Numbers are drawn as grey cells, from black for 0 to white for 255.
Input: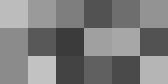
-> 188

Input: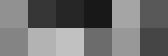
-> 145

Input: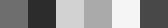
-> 110

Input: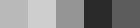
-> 185

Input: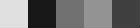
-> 224

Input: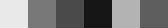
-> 233

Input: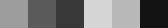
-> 157

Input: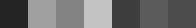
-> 36
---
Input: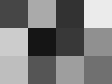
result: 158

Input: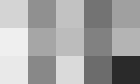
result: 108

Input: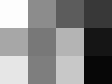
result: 200

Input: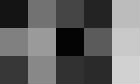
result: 42

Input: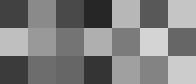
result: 131

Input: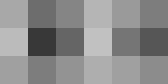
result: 160
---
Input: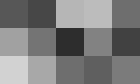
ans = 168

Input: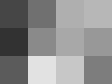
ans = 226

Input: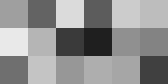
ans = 196

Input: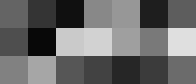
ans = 166

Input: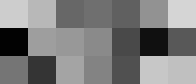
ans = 52

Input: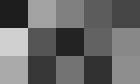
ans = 54

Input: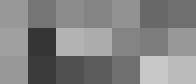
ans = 59

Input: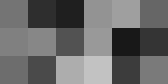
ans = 74

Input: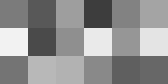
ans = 184
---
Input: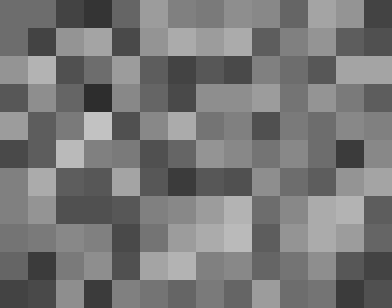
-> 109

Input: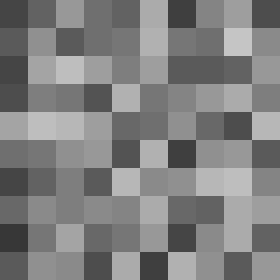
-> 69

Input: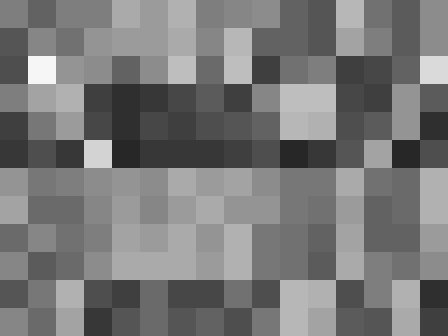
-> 126

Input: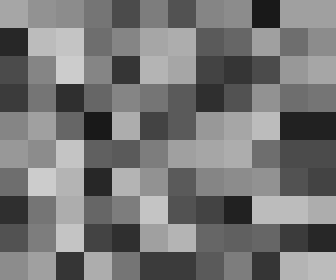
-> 166

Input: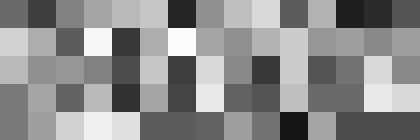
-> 106

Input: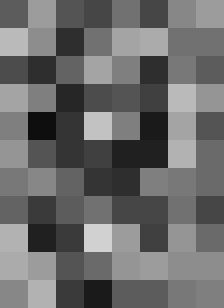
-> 92

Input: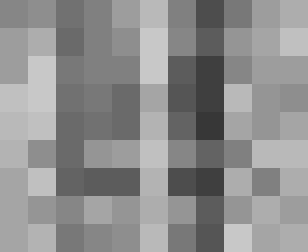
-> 134
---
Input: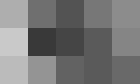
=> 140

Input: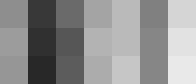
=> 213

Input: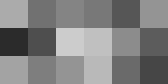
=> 148

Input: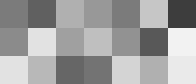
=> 61

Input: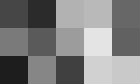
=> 103

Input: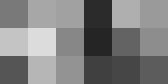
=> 154

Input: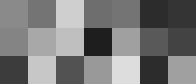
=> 52

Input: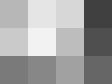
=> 64

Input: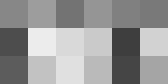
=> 121

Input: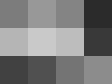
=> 43
